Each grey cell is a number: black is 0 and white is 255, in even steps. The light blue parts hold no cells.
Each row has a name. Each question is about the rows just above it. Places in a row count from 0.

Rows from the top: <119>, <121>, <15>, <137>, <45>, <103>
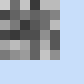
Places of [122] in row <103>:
0
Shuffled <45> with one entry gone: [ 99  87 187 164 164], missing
[175]
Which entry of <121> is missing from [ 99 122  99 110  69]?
[131]

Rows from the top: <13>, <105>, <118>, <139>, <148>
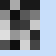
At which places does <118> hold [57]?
2
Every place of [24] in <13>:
0 2 3
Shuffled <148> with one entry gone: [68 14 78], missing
[210]

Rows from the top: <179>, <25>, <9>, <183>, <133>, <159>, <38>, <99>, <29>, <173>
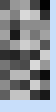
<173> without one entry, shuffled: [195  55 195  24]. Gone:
[95]
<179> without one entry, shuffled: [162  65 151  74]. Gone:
[2]
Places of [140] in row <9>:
2 3 4
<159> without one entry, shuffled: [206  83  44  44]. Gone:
[35]

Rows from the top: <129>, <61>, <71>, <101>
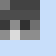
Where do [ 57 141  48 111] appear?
<71>
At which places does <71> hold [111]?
3
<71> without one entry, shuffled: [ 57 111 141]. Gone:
[48]
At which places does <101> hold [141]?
0 2 3
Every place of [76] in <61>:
0 1 2 3
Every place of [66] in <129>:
1 2 3
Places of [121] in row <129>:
0

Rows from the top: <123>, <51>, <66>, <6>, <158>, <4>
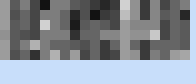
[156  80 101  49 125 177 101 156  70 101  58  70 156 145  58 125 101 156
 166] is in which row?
<4>
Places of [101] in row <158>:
5 6 9 11 13 15 16 17
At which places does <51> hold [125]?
4 5
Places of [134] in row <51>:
15
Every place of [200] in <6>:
15
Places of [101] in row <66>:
2 6 9 17
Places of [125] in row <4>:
4 15

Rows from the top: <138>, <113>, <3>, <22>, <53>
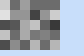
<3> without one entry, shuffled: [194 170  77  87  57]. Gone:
[98]
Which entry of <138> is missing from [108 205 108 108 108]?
[158]
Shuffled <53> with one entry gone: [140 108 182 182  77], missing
[98]
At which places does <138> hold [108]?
1 3 4 5

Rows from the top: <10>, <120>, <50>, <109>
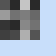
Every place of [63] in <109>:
0
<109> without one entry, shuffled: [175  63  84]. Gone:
[72]
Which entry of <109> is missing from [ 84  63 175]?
[72]
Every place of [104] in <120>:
3
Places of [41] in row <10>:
1 3

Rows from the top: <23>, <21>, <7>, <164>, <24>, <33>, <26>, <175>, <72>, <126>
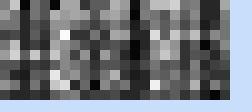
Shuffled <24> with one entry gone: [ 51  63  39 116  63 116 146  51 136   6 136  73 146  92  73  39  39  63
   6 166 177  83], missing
[189]
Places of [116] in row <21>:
1 3 15
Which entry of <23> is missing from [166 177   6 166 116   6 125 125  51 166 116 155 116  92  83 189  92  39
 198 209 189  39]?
[16]
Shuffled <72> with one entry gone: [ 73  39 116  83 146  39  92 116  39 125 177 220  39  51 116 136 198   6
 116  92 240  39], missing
[104]
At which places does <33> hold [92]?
2 11 22

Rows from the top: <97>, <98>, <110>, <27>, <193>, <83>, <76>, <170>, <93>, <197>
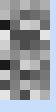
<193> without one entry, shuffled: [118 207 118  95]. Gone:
[76]
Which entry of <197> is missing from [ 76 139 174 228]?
[216]
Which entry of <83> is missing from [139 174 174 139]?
[163]
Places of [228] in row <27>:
0 4

